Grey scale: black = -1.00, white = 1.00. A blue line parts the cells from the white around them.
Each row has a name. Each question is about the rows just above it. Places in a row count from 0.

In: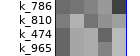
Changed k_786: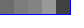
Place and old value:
1, [-0.09]
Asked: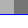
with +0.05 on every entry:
[0.45, -0.04]
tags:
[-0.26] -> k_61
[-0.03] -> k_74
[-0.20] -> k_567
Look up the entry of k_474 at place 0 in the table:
k_567
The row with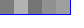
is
k_810
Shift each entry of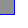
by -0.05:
[0.09]
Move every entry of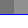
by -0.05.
[-0.14, 0.09]
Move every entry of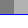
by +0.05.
[0.02, 0.45]

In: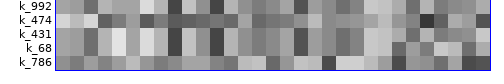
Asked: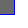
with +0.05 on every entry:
[-0.13]
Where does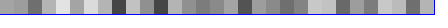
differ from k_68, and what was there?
30, [0.35]

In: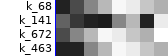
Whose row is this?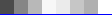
k_672
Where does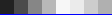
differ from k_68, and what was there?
6, [0.55]

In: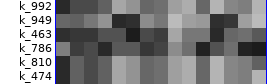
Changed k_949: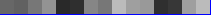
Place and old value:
6, [0.10]
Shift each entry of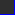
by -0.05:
[-0.68]
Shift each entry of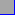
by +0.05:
[0.35]

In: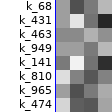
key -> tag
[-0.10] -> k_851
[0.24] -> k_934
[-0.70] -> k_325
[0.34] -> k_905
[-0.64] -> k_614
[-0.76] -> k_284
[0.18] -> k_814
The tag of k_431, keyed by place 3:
k_325
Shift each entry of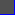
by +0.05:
[-0.32]
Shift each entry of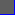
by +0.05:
[-0.21]
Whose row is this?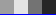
k_431
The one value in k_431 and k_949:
[0.24]
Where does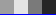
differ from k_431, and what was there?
2, [-0.10]
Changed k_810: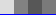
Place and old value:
3, [0.02]

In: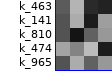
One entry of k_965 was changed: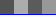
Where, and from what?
2, [-0.24]
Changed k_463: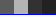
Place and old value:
2, [-0.67]
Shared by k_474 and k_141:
[-0.78]
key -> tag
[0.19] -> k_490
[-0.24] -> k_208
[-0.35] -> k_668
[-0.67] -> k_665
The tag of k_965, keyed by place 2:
k_208

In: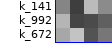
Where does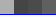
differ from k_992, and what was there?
0, [0.42]
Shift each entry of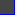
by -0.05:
[-0.51]
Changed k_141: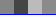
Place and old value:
1, [-0.51]
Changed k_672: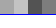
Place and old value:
3, [-0.07]

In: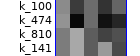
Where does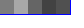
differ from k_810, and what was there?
2, [-0.27]
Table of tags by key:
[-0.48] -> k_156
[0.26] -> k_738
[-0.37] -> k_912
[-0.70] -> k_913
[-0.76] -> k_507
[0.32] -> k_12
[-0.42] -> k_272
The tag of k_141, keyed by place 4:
k_272

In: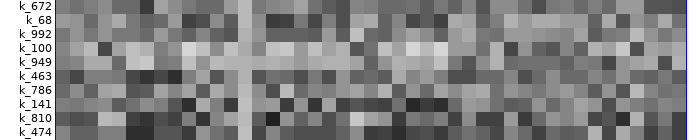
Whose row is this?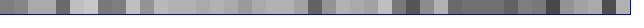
k_949
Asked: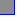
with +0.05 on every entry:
[0.15]

